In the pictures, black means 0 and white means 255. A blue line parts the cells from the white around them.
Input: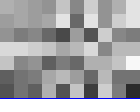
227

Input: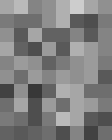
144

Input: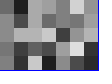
148

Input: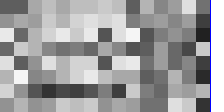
113

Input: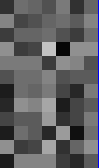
101

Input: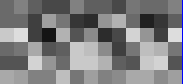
129

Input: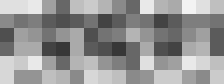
191

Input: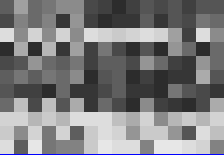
85
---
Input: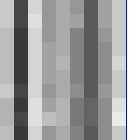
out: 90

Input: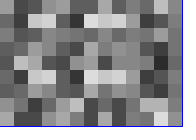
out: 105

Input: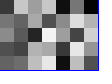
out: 15

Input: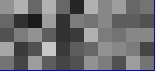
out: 157

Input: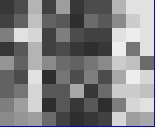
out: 180

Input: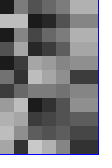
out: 124
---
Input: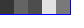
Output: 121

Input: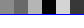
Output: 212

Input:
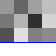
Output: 119

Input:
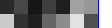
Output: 31

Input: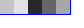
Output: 167

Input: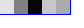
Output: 170

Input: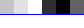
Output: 4
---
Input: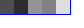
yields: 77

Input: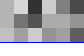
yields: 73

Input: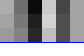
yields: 31

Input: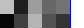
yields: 30

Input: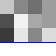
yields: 79

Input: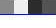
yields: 83
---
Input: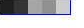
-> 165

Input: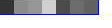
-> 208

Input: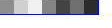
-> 132

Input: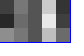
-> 84

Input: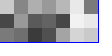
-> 99

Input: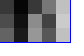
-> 140

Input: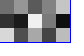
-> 240

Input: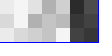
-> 196

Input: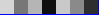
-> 15

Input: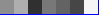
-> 120
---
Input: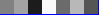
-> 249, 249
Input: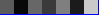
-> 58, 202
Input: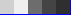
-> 109, 239
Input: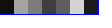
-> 62, 211
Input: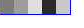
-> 223, 223
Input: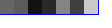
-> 41, 202
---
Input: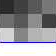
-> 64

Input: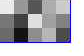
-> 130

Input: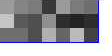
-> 46

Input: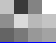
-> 196

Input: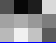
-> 125

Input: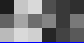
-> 121

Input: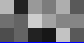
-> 133
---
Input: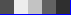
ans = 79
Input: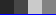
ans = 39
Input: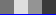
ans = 116
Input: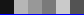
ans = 20
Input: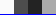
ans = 250
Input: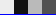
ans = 237
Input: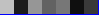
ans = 193
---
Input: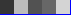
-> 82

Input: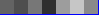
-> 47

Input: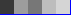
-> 119

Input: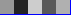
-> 205

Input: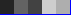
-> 66

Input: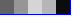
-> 213

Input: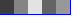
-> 227

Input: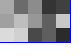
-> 151

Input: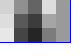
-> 60
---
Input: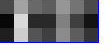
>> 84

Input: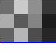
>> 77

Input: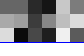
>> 72

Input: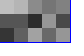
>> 162

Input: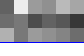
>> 155

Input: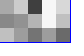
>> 116

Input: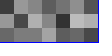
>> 124
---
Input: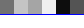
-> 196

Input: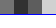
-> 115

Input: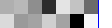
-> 228

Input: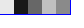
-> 192

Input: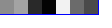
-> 163

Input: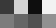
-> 211

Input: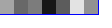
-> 165

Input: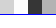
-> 211

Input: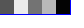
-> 185

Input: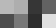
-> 185
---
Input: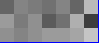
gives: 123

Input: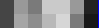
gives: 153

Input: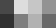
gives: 221

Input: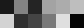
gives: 131

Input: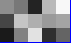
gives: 197

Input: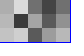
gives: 59
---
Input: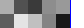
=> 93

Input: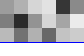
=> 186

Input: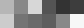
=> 204

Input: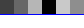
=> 64

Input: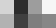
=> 178

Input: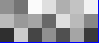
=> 47

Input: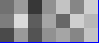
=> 74

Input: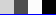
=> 212

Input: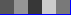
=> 87
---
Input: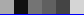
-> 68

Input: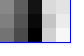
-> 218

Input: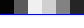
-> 130

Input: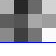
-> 105

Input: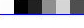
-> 213

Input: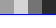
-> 116
